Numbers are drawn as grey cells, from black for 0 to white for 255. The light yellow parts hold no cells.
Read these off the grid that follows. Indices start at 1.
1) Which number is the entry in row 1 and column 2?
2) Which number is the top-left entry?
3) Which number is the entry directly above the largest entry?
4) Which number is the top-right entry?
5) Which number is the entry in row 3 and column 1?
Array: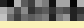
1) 6
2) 34
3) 178
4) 178
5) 194

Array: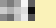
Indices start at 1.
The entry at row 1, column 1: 150
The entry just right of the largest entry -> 94
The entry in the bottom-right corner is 82
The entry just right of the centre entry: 219

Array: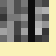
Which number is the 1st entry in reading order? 106
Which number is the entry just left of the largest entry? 13
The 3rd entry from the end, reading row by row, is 13
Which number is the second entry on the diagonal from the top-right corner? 162
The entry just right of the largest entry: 53
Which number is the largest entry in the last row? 148
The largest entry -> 192
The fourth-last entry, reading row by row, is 94
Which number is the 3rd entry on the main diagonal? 120
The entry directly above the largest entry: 176
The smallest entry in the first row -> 13
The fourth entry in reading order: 120
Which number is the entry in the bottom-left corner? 106

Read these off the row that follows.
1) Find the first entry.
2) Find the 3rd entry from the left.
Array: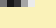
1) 119
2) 53

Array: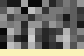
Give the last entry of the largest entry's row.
81
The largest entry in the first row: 163
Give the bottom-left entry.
9
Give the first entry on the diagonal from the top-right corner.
150
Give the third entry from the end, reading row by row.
179
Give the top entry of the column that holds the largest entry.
9
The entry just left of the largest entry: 24
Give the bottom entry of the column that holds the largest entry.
179
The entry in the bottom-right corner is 150
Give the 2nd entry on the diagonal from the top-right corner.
93
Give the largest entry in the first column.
150
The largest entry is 205
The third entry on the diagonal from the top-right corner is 24
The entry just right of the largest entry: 66
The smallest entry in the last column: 24
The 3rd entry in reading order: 24
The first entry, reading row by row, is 66
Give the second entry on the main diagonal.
163
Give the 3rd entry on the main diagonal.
108

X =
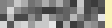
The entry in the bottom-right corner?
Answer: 98
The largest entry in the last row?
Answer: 229
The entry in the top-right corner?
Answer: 86
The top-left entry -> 129
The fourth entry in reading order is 172
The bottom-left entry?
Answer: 214
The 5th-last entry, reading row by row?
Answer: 60
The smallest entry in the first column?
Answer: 72
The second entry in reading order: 141
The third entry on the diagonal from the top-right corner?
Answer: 86
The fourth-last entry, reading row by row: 86

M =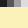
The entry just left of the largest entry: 161
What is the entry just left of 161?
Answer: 88
